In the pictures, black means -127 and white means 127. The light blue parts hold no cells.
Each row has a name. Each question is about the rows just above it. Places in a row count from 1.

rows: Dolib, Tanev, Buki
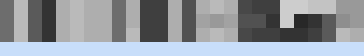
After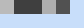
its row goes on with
[ 46  58  46 -55 -64 -64 -76 -76 -64 -37  58  46]
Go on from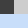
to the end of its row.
[77 67 67 25 25]
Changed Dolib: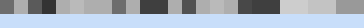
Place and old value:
2, [58]
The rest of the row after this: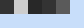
[14 25]
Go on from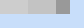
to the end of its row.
[25]

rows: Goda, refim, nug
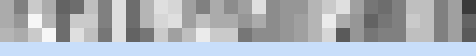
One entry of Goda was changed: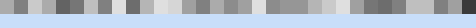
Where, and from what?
6, [-18]
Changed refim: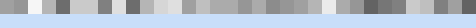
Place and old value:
1, [43]
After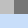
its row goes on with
[ 95 -28  -9  74  32  63 107  74  74  -9  12  12  22  32  53  86 -37  22
  -9   0   0  63  63   0  32 -37]
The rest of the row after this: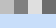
[ 53  95  86  32   0  43  12  32  95  12  22  22  53  74  95  32  -9 -18
   0  63  63   0  32 -69]
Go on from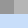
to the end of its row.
[ 74  95  32  -9 -18   0  63  63   0  32 -69]
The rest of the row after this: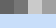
[ 63 107  74  74  -9  12  12  22  32  53  86 -37  22  -9   0   0  63  63
   0  32 -37]
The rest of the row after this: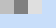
[-18  53  95  86  32   0  43  12  32  95  12  22  22  53  74  95  32  -9
 -18   0  63  63   0  32 -69]

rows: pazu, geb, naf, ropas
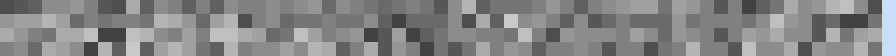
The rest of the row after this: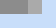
[-49  22  12  12  52 -10]
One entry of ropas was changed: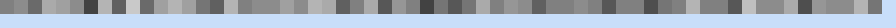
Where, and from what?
11, [-31]
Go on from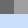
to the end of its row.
[ 52 -49   0  12 -21 -10 -10   0 -10 -10  12 -31 -61 -21 -21 -21  12 -49
  42 -31  73  12  22   0 -31  12 -40 -21   0 -21 -21 -21  22 -10   0   0
   0 -10  12  63  22  12 -40 -21 -61 -61 -10]
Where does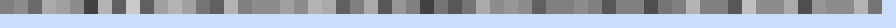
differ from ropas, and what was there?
36, [0]
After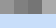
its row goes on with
[ 42  63 -61 -61  63  52  12   0  32   0  63  63  42  32 -21 -10  63  32
   0  12  22 -61 -40  32 -61 -31 -10  12  12   0   0 -10  63   0 -49  22
  12  12  12   0  32  12 -21  22  12   0 -40   0  32  22  42  12  12 -40
  52 -10  32  42]
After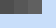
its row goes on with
[ 12  12  22   0 -40 -49  42 -31  12   0 -31   0 -31  12   0   0  12   0
  12  22 -21  12   0 -10 -21 -10   0 -10 -40  12  52 -31 -10 -10 -10   0
  22   0 -31   0  12  22  32  32 -10  32  22   0 -40   0 -61 -31 -10  42
  12  22  52  63  12 -49]
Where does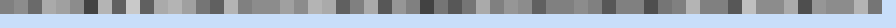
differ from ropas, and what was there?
12, [32]

